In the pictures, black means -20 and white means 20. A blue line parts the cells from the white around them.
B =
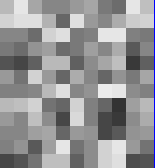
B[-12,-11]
9
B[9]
[1, 1, 5, 6, -4, 4, 3, -9, -6, 3, 4]
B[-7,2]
13
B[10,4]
16
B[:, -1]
[10, 13, -1, 1, -5, 6, 0, 9, 7, 4, -2, -7]
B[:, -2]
[16, 12, 0, -6, -11, -1, 2, 5, 2, 3, 4, -8]
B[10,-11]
0
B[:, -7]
[1, -4, 15, -3, 9, -4, 15, -4, -9, -4, 16, 10]
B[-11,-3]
7
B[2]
[1, 1, -3, 13, 15, -1, 0, 16, 16, 0, -1]
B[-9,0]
-1
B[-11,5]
15
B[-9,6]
5
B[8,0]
4
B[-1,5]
-5
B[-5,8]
-12
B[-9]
[-1, -3, 3, 5, -3, -1, 5, 1, 7, -6, 1]
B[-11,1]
15
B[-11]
[13, 15, 15, 8, -4, 15, 4, 1, 7, 12, 13]
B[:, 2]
[6, 15, -3, 3, -5, 13, 1, 13, 10, 5, -6, -2]
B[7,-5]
0
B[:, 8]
[-3, 7, 16, 7, 10, 3, 16, -12, -11, -6, 16, 15]
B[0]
[9, 16, 6, 1, 1, 4, 6, -1, -3, 16, 10]
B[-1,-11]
-9
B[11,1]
-7

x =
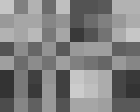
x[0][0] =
11
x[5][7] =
7
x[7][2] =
-5
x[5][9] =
-11
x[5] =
[-12, -1, -10, 3, -10, 11, 9, 7, -9, -11]
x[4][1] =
-3
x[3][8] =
-5
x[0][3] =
-3
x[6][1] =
-1
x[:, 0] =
[11, 4, 8, -7, 5, -12, -12, -8]
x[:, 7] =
[-6, 0, -2, 5, -4, 7, 7, 5]
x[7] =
[-8, 1, -5, 4, -7, 6, 6, 5, -6, -6]
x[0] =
[11, 0, 8, -3, 10, -7, -7, -6, 8, 8]
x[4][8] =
4
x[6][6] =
10
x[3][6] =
5
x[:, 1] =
[0, 6, 6, 2, -3, -1, -1, 1]
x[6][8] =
-9
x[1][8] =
4
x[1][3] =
1
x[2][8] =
7
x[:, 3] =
[-3, 1, -1, 3, -2, 3, 4, 4]
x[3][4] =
-6
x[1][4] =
3

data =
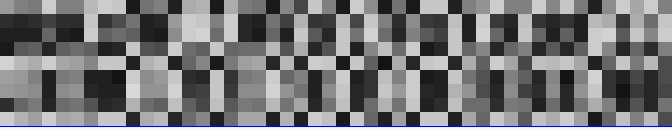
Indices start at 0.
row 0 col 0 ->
4
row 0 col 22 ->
11
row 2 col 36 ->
-15
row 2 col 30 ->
-6
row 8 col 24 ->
-16
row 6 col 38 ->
-13
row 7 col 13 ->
-5
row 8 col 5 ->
7
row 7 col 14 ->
-9
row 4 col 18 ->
6
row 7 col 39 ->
-3
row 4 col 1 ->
9
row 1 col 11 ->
-14
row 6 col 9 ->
14
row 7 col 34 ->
-3
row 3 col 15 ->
11
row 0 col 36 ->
0
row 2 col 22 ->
-6
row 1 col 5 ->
-13
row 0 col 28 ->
-2
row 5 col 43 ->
-12
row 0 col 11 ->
0
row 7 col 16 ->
-6
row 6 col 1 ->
3
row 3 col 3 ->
-14
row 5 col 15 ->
11
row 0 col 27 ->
-16
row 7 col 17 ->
-1
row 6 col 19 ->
13
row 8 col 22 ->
12
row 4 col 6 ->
1
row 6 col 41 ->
3
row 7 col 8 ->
-13
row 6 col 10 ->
3
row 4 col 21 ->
-14
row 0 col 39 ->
1

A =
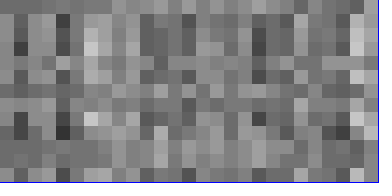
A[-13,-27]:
-3
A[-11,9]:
4
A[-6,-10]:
-1
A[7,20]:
-3
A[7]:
[2, 1, 2, 4, -5, 1, 0, 2, -1, 0, -3, -1, -1, -6, -1, -3, -1, -1, -3, -2, -3, 6, 0, 0, -1, 6, 0]
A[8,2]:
2
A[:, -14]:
[4, -7, -5, -5, 1, -6, 3, -6, -5, -1, 4, 3, -7]
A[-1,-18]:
3
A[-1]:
[2, -5, 2, 4, -8, -1, 5, 6, 0, 3, -5, -1, -2, -7, 1, -1, -2, 0, -6, -3, -3, 6, -1, -2, -6, 9, 1]
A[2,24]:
-4
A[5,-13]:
2
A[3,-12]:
3
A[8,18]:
-9
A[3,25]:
11
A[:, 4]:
[-1, -10, -7, -8, 5, -7, -4, -5, -9, -12, -1, -3, -8]
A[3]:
[1, -10, 2, 2, -8, -2, 11, 6, 1, 6, -5, -4, -2, -5, 4, 3, -3, 2, -9, -3, -4, 3, -3, -2, -6, 11, 4]
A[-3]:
[-3, -3, -3, -2, -1, -2, -2, 0, 3, 0, 1, 5, 0, 4, 2, 4, 0, 2, 5, 2, 2, -3, 1, -3, -2, -5, 0]
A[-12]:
[2, -5, 2, 4, -10, -1, 4, 5, 1, 3, -5, -1, -2, -7, 0, -2, -3, 0, -5, -3, -6, 6, -1, -2, -6, 8, 4]
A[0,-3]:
-3
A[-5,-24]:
2
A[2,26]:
6
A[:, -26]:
[-3, -5, -6, -10, -1, -6, -5, 1, -9, -9, -3, -2, -5]
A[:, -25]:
[-3, 2, 2, 2, 1, 2, -3, 2, 2, -3, -3, -3, 2]
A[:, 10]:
[2, -5, -5, -5, 1, -5, 0, -3, -6, -4, 1, 1, -5]
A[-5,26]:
6
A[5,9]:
4
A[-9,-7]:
3
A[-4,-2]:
1
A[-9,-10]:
0

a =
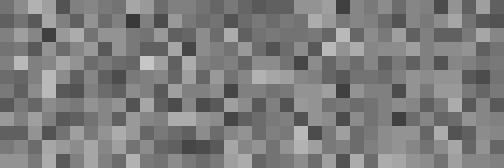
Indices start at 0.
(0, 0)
-2
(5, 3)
9
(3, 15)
0
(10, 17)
1
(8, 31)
-4
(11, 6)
6
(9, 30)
-4
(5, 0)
-3
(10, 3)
6
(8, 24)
-8
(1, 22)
7
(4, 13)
7
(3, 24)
3
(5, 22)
0
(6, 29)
3
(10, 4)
4
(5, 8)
-8
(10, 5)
2
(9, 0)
-5
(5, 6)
1
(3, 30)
0
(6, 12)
5
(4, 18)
2
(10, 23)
-1
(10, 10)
2
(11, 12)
2
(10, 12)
-5
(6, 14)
0
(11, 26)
-3
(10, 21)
8
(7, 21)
4
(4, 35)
-1
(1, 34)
-6
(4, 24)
0
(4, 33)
0
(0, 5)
0
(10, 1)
1
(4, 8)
-3
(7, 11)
-5
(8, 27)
0

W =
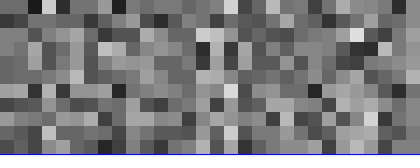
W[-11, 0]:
-3
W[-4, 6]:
-7
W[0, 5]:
-2
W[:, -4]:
[1, 5, -6, -13, -1, -7, 1, 7, 13, 7, 4]
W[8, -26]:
4
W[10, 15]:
-7
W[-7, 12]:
-4
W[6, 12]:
0
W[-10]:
[-11, -9, -2, -2, -4, -4, -11, -5, 0, 4, -8, -13, -6, 0, -2, -10, -3, -6, -7, -2, 6, -3, -5, -12, -6, -2, 5, -4, -3, 2]
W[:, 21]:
[-1, -3, -3, 1, -7, -2, -3, 1, -9, -2, 2]
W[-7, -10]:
3
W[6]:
[5, 6, -12, 8, -11, 3, 3, 5, -14, -2, 0, 2, 0, -3, 3, 1, 14, -8, 2, 3, -3, -3, -14, 4, 6, 4, 1, -6, -13, -2]
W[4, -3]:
0
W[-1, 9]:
0
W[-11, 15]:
0
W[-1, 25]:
9
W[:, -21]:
[-1, 4, -7, -4, 3, -1, -2, 5, 6, 1, 0]
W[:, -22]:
[-15, 0, -7, 7, 4, -3, -14, -3, -3, -9, -10]
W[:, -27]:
[12, -2, 0, -7, -7, -1, 8, 3, -3, 10, 2]
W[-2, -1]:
-1
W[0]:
[-3, -3, -16, 12, -13, -2, -2, 4, -15, -1, -3, -1, -1, -4, -2, 0, 13, -9, -4, 9, -2, -1, -10, -2, 7, 2, 1, -1, -13, 2]
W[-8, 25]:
-12
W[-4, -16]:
5
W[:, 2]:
[-16, -2, -7, 6, 5, -3, -12, -6, -1, -9, -9]
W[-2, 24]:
5
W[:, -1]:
[2, 2, 5, 3, 4, 8, -2, 1, 1, -1, 0]
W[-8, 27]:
9
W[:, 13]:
[-4, 0, -4, -3, -1, -4, -3, -1, -10, -7, 0]
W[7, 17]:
-7
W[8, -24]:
7

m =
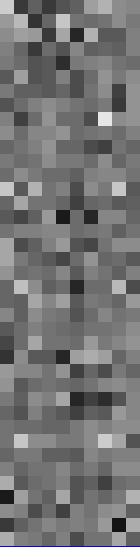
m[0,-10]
12
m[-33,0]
-1
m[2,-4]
8
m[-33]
[-1, -5, -5, -6, -4, -8, -2, 2, -10, 3]
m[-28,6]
-3
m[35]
[-16, 5, -2, -5, 6, -7, -2, -4, -1, 8]
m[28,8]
-7
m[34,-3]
-10
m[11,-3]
2
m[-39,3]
-11
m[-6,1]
-4
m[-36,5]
1
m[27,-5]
-4
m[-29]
[-4, -2, 0, 3, -4, -4, -8, -10, -2, -4]
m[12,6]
0
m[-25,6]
-4
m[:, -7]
[-11, -4, -11, -3, -6, -6, -6, 2, 3, 1, 3, 2, -3, -2, -2, 4, 1, 0, -6, -3, -5, 1, -1, -2, -2, -6, -2, -2, 0, -4, -4, 2, -5, -2, -2, -5, -3, 1, -4]
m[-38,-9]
9
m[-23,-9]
0
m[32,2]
-1
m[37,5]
0
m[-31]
[0, -10, -3, 3, -3, -3, -8, 16, 2, 3]
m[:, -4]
[5, -3, 8, -5, 0, -3, -2, -3, -8, -2, -8, -3, 0, 2, -4, -14, -2, -9, 3, 0, -3, -1, -3, -2, 4, 7, -4, -2, -10, -5, 2, 2, 1, -1, -5, -2, -2, -1, -2]
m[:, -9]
[-11, 9, 5, -4, -3, 5, -5, -3, -10, -3, -2, -3, 2, -6, 6, -9, 0, -8, -1, -3, 10, -5, -5, -3, -3, 2, 1, -6, -5, -7, -3, 11, -1, -4, -6, 5, 0, -5, 0]
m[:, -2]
[2, 2, -6, -5, -2, -1, -10, -11, 2, -3, -2, -4, 1, 11, -6, 1, -5, 2, -3, -5, 9, -4, -2, -1, 1, -4, -1, 2, -7, 4, 2, 6, 0, 2, -3, -1, 3, -17, 6]
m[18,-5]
-3
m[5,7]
3
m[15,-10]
-6
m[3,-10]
0

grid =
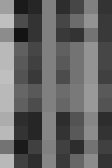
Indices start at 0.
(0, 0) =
5
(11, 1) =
-10
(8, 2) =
-14
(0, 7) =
-12
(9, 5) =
-6
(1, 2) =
-12
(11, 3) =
1
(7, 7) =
-7
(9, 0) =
9
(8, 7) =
-13
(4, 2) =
-10
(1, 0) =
10
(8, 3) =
1
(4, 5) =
-2
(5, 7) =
-10
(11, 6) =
2
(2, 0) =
2
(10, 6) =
-2
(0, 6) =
0
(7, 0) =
9
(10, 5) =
-13
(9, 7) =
-12
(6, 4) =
-3
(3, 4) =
-5
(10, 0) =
-2
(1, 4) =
-9
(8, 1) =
-13
